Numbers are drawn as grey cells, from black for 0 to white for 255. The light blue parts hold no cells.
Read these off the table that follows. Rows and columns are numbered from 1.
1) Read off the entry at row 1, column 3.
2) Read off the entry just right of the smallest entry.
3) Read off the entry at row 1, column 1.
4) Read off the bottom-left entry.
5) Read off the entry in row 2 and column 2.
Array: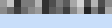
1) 48
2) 123
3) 153
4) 137
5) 107

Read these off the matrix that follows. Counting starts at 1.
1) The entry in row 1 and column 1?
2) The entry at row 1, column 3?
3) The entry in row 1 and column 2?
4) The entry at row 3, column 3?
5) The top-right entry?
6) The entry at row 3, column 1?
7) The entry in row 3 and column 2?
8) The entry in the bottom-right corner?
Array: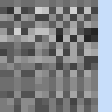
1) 110
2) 123
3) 110
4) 67
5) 110
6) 153
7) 139
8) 123

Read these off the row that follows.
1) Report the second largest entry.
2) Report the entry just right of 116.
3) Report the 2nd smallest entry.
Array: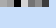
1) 171
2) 142
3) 60

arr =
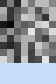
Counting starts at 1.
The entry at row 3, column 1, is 148
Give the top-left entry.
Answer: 53
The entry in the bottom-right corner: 80
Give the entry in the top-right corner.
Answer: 136
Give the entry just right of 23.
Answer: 8
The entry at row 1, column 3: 38
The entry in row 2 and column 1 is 174
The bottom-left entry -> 215
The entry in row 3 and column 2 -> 53
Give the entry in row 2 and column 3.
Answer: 92
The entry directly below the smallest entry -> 148
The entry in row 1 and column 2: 122

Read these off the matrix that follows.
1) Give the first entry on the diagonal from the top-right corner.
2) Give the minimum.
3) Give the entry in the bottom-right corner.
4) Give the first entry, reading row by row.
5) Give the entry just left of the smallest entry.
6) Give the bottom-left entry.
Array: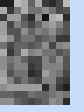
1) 187
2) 18
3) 43
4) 31
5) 142
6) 142

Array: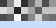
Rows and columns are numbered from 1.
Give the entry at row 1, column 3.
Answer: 236
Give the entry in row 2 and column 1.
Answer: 222
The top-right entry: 150
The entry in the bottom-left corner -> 77
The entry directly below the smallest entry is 249
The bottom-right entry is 108
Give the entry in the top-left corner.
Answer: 63

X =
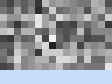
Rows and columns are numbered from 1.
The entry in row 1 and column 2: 69
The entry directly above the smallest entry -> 244
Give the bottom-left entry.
69
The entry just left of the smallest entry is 217
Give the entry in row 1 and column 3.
118
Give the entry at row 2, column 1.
118
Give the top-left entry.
94
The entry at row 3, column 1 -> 191
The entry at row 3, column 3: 148
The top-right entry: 81
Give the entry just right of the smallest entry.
94
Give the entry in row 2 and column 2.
94
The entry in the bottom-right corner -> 229
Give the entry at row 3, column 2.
148
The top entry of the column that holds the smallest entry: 148
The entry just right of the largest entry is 106
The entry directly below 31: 204
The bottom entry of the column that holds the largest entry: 164
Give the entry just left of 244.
69

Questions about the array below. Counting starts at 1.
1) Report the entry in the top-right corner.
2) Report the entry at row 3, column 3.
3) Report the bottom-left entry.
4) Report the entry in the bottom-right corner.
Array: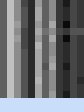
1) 55
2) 140
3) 96
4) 55

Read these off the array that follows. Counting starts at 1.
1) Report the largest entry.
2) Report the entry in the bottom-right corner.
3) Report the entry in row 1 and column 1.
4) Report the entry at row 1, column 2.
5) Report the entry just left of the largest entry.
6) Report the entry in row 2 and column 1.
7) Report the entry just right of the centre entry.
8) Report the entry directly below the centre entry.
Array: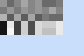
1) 245
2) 233
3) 150
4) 106
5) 22
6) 122
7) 93
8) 78

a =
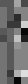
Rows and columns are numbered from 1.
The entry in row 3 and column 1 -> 116
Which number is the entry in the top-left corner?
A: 89
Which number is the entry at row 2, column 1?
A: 116
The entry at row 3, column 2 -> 89
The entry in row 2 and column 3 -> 132
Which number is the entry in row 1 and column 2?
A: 89
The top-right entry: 73
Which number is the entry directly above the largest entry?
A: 132
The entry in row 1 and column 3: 164
